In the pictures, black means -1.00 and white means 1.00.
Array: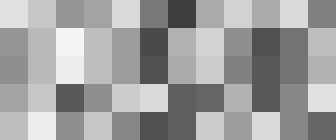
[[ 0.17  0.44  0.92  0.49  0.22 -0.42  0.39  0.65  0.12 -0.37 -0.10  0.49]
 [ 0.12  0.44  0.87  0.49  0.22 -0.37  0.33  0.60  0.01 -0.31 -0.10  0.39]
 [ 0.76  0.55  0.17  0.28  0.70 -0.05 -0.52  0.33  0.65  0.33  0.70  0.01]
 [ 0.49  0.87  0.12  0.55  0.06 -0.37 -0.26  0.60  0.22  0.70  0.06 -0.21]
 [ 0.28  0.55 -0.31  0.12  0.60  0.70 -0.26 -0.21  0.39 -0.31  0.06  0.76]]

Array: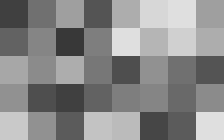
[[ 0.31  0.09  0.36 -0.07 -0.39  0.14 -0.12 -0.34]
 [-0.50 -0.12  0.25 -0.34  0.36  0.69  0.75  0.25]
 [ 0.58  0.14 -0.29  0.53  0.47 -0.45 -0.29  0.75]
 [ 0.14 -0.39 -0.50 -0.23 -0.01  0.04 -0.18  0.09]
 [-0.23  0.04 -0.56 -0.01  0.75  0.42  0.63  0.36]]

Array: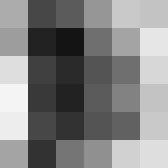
[[ 0.29 -0.61 -0.08  0.13  0.64  0.74]
 [ 0.35 -0.44 -0.29  0.18  0.58  0.53]
 [ 0.86 -0.44 -0.61 -0.34 -0.24  0.58]
 [ 0.74 -0.50 -0.67 -0.34 -0.13  0.69]
 [ 0.91 -0.55 -0.73 -0.29  0.02  0.53]
 [ 0.23 -0.73 -0.84 -0.13  0.29  0.80]]

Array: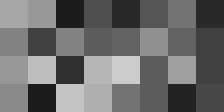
[[ 0.08 -0.78  0.54  0.37 -0.10 -0.28 -0.73 -0.44]
 [ 0.02 -0.50  0.02 -0.28 -0.22  0.14 -0.22 -0.50]
 [ 0.19  0.49 -0.62  0.43  0.60 -0.28  0.25 -0.50]
 [ 0.31  0.19 -0.78 -0.39 -0.68 -0.33 -0.10 -0.68]]

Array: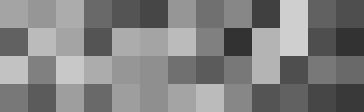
[[ 0.52  0.00  0.57  0.35  0.18  0.12 -0.12 -0.29 -0.06  0.41 -0.39 -0.06
  -0.18]
 [ 0.29  0.18  0.35 -0.18 -0.34 -0.45  0.18 -0.12  0.06 -0.50  0.62 -0.24
  -0.39]
 [-0.24  0.47  0.29 -0.34  0.35  0.29  0.47  0.00 -0.61  0.41  0.62 -0.39
  -0.61]
 [-0.06 -0.29  0.24 -0.18  0.24  0.12  0.29  0.47  0.06 -0.34 -0.24 -0.45
  -0.55]]

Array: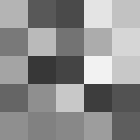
[[-0.21  0.12  0.57 -0.52 -0.36]
 [ 0.12  0.01  0.07  0.23 -0.26]
 [-0.05  0.46 -0.10  0.35  0.68]
 [ 0.41 -0.31 -0.42  0.79  0.52]
 [ 0.29 -0.57 -0.47  0.90  0.57]]
